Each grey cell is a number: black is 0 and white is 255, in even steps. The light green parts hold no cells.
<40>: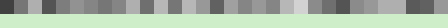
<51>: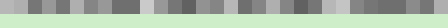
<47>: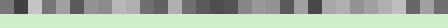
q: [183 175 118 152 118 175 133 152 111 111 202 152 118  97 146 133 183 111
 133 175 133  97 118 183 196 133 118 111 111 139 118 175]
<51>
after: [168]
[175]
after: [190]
[103]
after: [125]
[146]
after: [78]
[84]
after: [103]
[160]

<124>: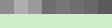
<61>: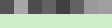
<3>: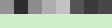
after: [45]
[140]
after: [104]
[91]
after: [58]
[71]
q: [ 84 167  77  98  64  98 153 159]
<61>
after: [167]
[77]
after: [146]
[45]
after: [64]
[98]

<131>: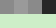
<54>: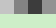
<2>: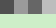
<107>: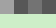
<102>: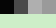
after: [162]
[87]
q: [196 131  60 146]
<54>
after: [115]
[87]

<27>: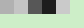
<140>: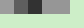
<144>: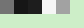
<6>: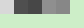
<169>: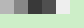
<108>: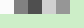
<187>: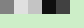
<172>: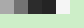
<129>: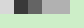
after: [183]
[135]
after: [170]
[115]
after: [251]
[129]
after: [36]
[245]
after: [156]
[94]

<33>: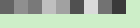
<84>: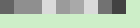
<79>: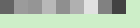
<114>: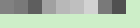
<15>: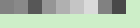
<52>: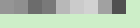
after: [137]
[87]
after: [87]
[149]
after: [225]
[129]

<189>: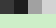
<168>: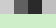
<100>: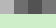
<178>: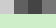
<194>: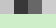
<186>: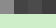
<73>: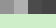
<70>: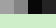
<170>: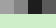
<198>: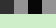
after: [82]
[118]
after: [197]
[56]
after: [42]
[191]
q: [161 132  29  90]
<170>
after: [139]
[68]
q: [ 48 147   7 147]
<198>

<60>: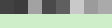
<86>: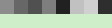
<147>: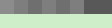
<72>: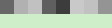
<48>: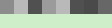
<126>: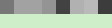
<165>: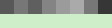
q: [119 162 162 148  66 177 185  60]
<126>
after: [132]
[155]

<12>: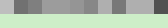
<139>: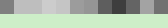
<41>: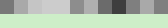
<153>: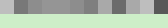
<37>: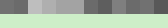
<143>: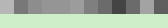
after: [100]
[163]
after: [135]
[175]
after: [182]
[120]

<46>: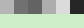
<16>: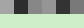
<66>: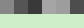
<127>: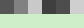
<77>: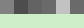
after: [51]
[121]
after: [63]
[77]
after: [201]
[63]
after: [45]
[135]
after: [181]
[113]
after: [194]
[106]
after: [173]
[219]

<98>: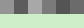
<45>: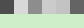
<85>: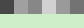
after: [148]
[92]
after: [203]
[195]
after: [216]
[141]
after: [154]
[115]
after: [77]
[216]

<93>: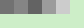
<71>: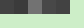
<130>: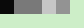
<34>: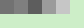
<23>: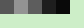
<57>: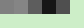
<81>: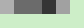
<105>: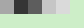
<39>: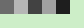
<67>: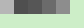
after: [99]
[155]
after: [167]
[53]

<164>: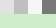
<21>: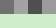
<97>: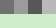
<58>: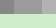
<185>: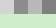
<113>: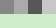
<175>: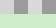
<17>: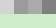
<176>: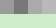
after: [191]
[246]
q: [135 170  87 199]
<113>
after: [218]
[155]
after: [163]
[79]
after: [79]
[155]
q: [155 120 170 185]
<176>
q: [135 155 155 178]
<58>

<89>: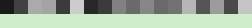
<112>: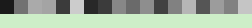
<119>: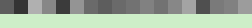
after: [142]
[65]
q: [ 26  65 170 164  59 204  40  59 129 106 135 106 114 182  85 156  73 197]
<89>
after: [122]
[129]

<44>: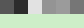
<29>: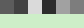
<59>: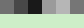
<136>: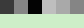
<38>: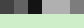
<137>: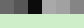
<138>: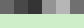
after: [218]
[44]
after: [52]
[148]

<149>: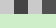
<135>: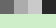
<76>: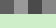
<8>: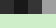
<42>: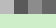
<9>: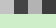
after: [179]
[60]
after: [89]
[140]
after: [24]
[53]
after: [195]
[68]

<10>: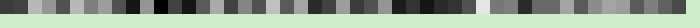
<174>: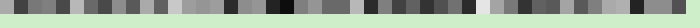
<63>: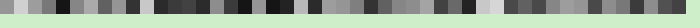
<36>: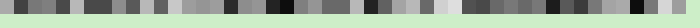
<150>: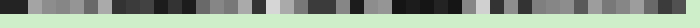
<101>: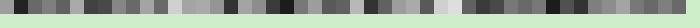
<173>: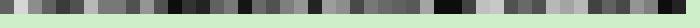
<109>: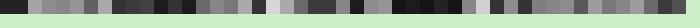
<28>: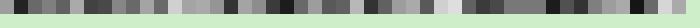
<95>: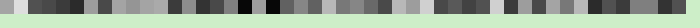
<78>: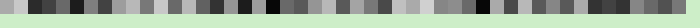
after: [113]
[43]
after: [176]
[35]

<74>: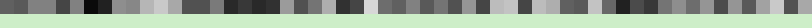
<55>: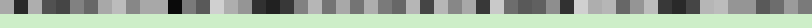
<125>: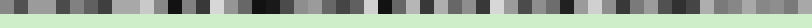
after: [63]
[168]
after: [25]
[75]
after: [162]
[201]

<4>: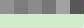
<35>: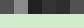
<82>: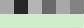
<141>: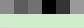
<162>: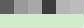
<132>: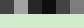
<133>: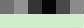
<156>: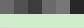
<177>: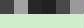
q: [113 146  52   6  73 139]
<133>
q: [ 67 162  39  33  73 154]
<177>

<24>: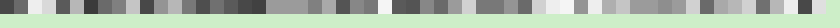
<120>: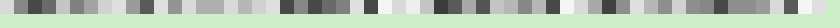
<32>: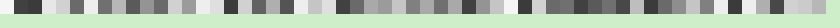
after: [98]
[175]
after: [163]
[209]
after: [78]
[112]
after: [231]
[209]
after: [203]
[183]
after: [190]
[59]

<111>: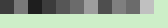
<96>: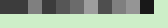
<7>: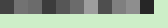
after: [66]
[114]
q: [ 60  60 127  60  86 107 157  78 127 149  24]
<96>
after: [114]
[107]
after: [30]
[60]

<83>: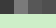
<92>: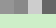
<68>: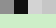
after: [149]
[137]
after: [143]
[15]
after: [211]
[198]
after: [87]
[79]
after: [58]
[122]

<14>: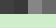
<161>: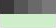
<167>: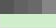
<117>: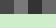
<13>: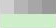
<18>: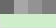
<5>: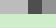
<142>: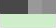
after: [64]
[57]
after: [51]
[105]
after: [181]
[167]
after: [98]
[105]
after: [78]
[147]
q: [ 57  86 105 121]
<161>

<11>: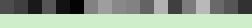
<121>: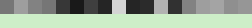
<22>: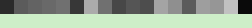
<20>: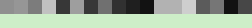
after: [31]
[18]
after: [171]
[112]
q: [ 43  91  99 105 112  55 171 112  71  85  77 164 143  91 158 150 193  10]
<22>
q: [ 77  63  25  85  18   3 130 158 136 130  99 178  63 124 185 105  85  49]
<11>
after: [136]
[130]

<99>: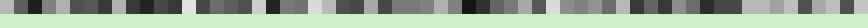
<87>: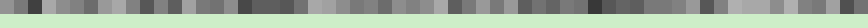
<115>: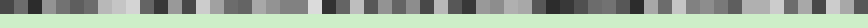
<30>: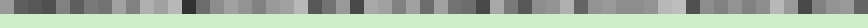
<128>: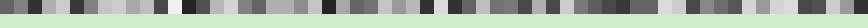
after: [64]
[168]
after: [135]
[108]

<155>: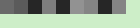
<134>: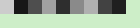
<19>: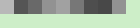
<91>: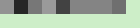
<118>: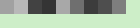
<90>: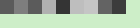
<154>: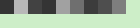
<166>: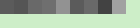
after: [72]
[146]
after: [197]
[99]
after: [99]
[60]
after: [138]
[176]
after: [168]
[111]
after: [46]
[138]

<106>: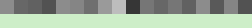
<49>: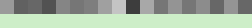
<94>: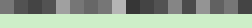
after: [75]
[148]
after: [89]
[133]
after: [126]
[160]
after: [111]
[154]

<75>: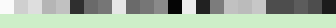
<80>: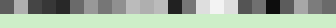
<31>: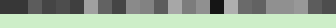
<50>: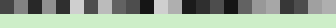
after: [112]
[13]
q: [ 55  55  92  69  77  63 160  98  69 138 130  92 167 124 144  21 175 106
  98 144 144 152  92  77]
<31>
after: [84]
[112]
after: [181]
[193]
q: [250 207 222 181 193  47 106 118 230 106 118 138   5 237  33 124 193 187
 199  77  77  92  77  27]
<75>
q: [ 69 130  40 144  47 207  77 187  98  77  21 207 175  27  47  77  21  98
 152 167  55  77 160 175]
<50>
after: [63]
[160]

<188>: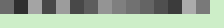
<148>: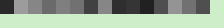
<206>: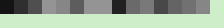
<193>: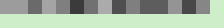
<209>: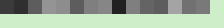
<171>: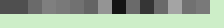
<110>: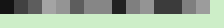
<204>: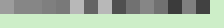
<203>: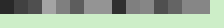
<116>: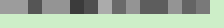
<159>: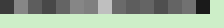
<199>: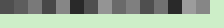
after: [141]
[93]
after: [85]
[148]

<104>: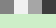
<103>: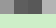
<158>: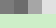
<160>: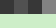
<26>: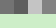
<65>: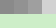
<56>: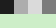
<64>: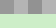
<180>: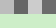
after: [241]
[166]
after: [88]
[180]
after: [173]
[218]
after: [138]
[146]
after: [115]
[94]

